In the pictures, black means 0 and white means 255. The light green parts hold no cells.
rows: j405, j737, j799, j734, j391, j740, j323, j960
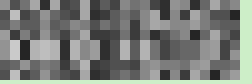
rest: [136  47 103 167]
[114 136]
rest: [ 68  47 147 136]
[ 47 103 167 114 136]
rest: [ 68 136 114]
[125  68  47 147 136  47 103 167 114 136]
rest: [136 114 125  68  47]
[147 136  47 103 167 114 136]

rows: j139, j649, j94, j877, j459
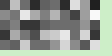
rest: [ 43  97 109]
[ 43 222 158  32]
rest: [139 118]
[231 170 127 180 109  66 158 249]

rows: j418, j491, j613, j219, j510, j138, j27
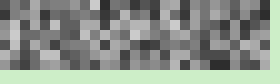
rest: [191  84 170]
[127  66 117 127 127 170  66 170 150  96  56  66 117 127 108 127  66 160
 150  96 181 170  84]
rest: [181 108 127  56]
[181 108  56 160 117 170 139  84 139  75  45]
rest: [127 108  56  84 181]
[108 127  56 181 108  56 160 117 170 139  84 139  75  45]
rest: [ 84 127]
[ 96 170 117 127 127 150 108 203  45 117 108  56  84  66 160 170  66 139
 117 150 127  96 150 139  56]
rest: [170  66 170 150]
[ 96  56  66 117 127 108 127  66 160 150  96 181 170  84]
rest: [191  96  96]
[170 170  66 181 150 181 181 117 160 203  96 160 108  96  56 150  56  84
 117]
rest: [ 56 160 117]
[170 139  84 139  75  45]

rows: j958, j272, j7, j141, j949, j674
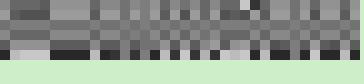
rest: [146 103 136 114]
[136 103 136 103 103 199  52 103 146 146 114 146 103 146 146 103 146]
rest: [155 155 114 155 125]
[155  92 155  82 155 103 155  82  92  82 155  92 155 155 114 155  82 155
 155  92 155]
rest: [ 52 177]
[ 52 199 187 199  40 187  40  40 125  40 199  40  40 187  40]
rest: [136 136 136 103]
[136 136 114 125 114 136 103 136 103 136 114 136 103 103 103 136 103 136
 136 114 136 103 136 136 103 136]
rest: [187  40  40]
[125  40 199  40  40 187  40]
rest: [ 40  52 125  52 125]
[ 40 187  52 199  52 177  52 199 187 199  40 187  40  40 125  40 199  40
  40 187  40]
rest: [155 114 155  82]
[155 155  92 155]

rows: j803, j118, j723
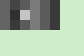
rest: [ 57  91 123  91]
[57]
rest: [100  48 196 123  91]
[57]

